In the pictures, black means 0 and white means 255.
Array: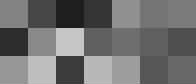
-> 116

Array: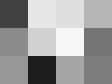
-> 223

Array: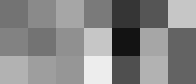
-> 85

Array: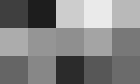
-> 234

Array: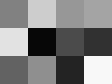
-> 151

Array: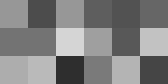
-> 82

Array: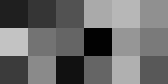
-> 183
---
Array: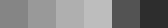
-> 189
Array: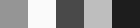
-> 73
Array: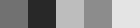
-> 189
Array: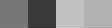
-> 58
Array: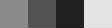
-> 82
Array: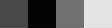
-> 4
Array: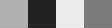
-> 34
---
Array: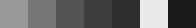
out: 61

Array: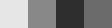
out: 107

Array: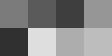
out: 150

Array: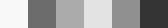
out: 227

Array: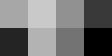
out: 57

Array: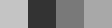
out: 168
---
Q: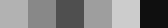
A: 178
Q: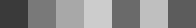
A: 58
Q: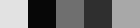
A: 226
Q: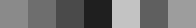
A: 138
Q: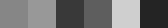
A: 134
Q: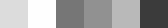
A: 220
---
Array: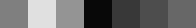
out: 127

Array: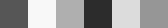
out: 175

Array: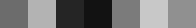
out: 144

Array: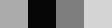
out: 126

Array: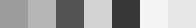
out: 210

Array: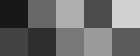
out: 155
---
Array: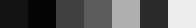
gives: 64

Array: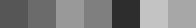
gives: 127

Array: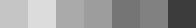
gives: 157

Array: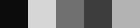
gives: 112

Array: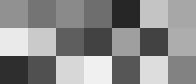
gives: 138

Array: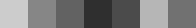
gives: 113
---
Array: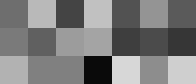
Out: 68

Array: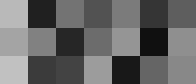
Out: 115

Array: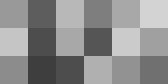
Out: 184

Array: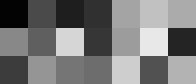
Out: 30

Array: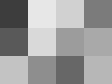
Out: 209

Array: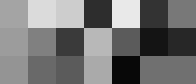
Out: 205

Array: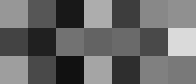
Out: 24

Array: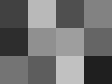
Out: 79
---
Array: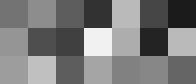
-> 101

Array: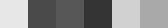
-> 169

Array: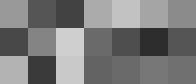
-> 112

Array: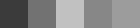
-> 156

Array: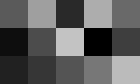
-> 187

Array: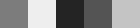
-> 196

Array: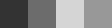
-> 152
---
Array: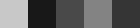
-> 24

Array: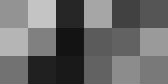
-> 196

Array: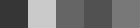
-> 202

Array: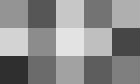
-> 86

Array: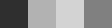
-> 178

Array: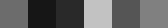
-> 22
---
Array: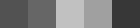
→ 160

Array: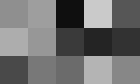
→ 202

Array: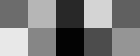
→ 212

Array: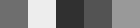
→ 83

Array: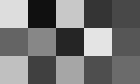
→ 52

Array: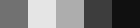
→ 61
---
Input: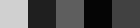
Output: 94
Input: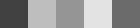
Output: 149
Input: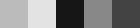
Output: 22
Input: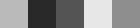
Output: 84
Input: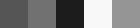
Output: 28
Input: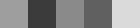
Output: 138
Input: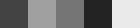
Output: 117
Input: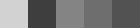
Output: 132
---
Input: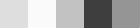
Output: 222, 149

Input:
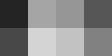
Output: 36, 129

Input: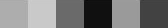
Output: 173, 66

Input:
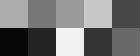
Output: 173, 106

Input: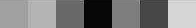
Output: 159, 213

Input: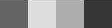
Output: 100, 55
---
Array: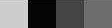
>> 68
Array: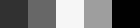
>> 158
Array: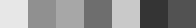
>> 52
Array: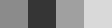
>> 160
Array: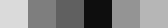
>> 148
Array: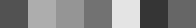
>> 53
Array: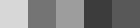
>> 60
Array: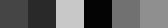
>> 113
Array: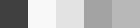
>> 163
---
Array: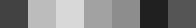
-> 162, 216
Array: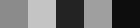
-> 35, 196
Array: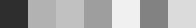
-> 158, 240
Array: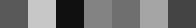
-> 131, 199
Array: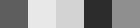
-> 211, 232
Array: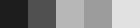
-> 183, 225
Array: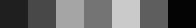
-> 116, 202
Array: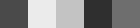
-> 195, 235
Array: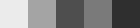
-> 78, 235
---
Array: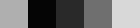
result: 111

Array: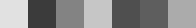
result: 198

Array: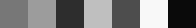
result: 191

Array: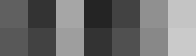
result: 36

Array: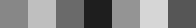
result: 30

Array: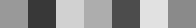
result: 173

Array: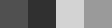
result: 154
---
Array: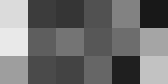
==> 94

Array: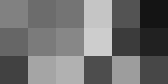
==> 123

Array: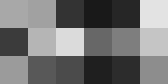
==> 181

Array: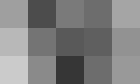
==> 116

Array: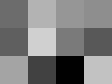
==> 208

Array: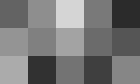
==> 128
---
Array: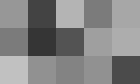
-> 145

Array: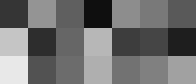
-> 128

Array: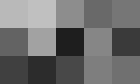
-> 126

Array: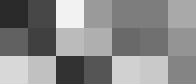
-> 201

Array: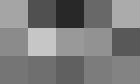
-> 124

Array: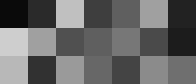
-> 139
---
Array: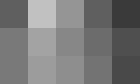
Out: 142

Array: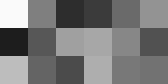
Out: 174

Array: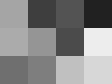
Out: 126

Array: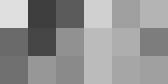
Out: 187

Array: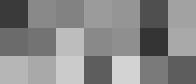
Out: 211

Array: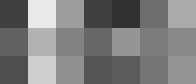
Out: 91

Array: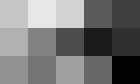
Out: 159
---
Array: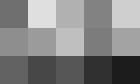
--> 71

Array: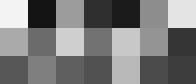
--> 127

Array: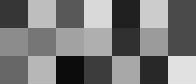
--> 183

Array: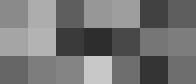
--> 125

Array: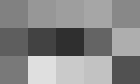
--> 223

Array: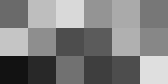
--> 40

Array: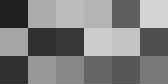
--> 152

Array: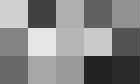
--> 167

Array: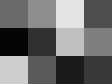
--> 90

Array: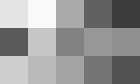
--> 185
